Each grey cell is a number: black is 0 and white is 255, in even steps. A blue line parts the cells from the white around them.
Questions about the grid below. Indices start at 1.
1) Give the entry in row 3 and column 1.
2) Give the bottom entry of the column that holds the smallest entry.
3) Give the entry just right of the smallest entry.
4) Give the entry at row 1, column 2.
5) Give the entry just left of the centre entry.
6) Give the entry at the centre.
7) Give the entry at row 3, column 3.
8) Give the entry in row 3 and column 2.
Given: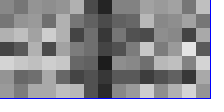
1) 177
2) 42
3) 142
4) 118
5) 111
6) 68
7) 162
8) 191

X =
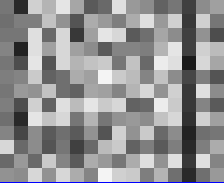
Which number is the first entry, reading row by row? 118
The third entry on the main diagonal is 223
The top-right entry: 160
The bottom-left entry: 146
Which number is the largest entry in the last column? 187
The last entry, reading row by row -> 153
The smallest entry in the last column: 77
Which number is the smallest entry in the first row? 41
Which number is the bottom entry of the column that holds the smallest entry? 41
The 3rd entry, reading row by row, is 208
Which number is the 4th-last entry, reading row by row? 111
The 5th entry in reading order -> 229
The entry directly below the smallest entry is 70
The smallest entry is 26
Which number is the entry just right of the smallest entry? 215
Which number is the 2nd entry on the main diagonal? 126
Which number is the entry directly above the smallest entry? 64
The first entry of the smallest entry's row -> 118
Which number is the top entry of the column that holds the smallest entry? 64
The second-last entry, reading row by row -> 111
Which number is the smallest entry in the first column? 105

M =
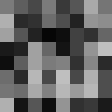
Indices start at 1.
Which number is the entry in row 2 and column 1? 176
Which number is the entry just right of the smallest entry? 14
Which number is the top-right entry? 117
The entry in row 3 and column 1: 161
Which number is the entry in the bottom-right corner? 26
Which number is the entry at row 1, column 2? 94
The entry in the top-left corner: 123
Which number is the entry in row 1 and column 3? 72
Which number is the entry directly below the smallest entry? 102
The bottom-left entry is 176
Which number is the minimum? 6
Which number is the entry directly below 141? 102

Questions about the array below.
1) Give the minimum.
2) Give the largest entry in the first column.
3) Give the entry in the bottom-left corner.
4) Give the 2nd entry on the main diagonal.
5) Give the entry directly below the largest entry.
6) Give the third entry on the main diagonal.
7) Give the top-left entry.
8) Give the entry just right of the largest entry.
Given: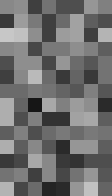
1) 22
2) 199
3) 180
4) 156
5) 136
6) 142
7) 136
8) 193

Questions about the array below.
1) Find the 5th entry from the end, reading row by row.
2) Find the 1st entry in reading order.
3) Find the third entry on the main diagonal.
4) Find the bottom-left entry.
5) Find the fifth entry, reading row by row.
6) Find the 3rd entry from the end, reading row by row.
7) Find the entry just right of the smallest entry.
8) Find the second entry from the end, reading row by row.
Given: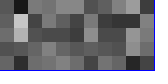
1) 68
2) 87
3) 81
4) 101
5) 135
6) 101
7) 122
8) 38
